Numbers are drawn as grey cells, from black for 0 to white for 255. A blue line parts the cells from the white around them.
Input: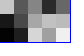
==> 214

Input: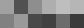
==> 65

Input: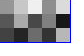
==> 108

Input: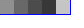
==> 76

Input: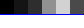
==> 145

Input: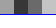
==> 55

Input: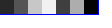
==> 63
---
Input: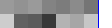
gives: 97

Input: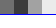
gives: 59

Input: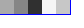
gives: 134

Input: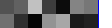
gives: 47

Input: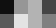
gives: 227

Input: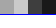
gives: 202

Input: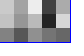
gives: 87

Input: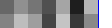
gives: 189

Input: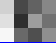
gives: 105
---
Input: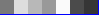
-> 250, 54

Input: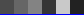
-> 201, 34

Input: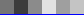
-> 226, 60

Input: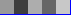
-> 200, 61

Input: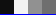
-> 243, 14

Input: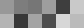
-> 215, 56

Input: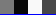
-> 249, 8

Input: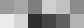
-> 234, 46

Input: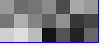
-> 221, 19

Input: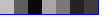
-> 192, 10
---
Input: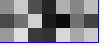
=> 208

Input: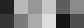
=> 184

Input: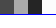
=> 73

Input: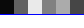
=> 129

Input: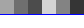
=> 131

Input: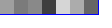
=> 159

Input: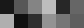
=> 147

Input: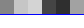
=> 162

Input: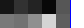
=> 121

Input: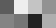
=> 174
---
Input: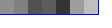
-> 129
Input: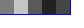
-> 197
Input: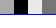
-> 1
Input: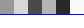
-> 215
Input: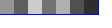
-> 94
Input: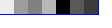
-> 157
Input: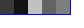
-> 18
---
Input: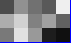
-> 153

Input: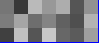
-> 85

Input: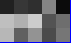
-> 147

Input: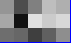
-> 63

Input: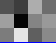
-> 95

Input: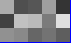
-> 102

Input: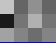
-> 109
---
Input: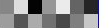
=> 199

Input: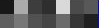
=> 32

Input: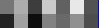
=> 77

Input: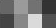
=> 80

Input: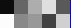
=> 208

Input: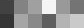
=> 202

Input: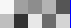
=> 212
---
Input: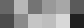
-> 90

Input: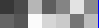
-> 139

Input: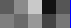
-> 85

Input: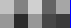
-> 166

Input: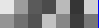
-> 208

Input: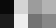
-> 179

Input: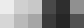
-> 144

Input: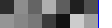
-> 79
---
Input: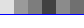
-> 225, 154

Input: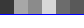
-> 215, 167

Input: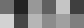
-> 210, 197

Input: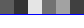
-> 229, 162

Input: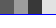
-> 226, 156

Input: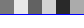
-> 232, 211

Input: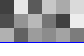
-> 237, 231
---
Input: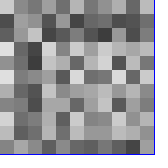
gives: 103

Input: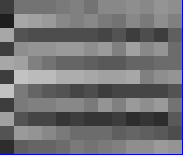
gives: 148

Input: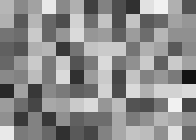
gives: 176

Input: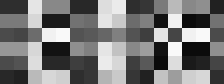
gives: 143

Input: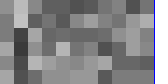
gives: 81

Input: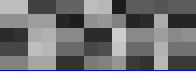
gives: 92

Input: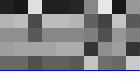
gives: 24

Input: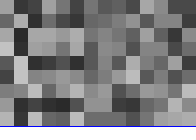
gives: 73

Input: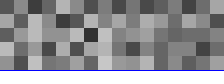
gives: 109
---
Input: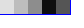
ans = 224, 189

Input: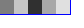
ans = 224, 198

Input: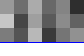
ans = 198, 184

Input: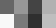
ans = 248, 190

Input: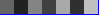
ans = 192, 169

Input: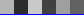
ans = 202, 181
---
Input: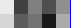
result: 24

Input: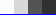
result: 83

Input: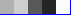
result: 37

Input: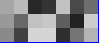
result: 116

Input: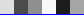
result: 28

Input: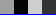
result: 207

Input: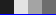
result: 164

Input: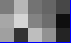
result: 146

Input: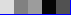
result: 6

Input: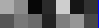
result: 151
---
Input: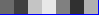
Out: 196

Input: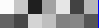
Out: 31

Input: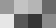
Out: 181

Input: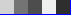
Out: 77

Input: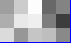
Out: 253

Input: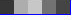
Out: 199

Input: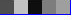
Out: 14

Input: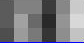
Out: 129

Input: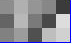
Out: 149
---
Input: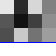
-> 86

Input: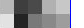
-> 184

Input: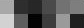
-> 168

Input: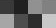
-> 57

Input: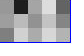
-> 158

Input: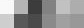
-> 249

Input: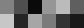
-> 130
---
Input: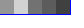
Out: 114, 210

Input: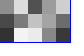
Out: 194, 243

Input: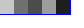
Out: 76, 199

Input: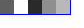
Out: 42, 253

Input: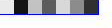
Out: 93, 234

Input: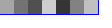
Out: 206, 206

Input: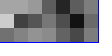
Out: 119, 204

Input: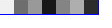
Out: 23, 240
